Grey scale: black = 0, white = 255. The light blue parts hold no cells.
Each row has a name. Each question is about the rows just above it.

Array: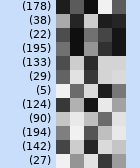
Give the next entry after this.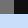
[149]
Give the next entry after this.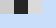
[197]
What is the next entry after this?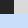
[197]
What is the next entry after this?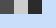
[212]

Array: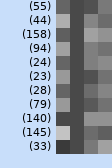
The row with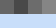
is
(28)
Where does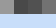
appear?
(23)
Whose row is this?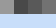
(79)
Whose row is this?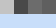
(145)

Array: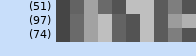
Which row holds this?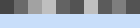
(74)
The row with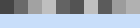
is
(97)

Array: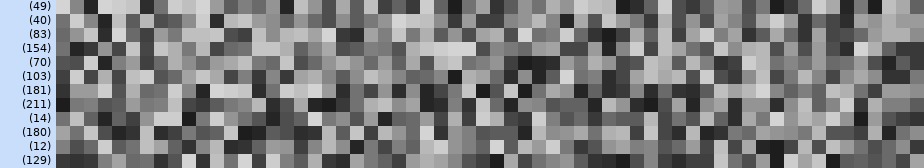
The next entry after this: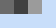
[121]
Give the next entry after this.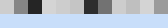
[45]
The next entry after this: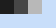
[78]
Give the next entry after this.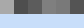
[176]

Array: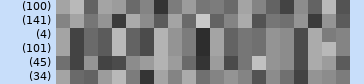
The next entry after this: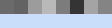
[171]
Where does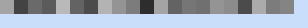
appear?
(4)
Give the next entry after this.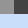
[75]

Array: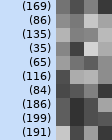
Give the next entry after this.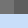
[141]
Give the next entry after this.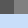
[57]
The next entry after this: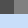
[57]
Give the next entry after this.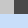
[157]
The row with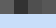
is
(199)

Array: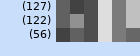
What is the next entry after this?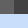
[78]
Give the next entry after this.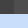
[222]
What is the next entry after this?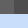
[222]

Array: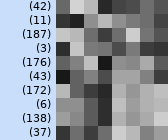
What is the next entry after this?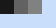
[76]
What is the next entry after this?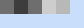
[129]
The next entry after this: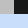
[143]
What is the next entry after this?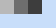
[110]

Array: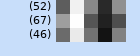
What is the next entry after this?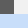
[136]
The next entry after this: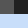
[78]

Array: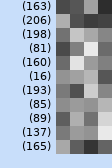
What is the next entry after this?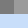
[147]
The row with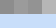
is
(85)
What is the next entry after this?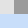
[128]
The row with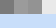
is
(137)

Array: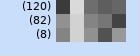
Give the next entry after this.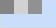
[82]
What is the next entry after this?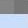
[67]
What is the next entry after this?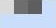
[102]
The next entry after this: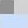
[132]
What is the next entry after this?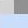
[82]

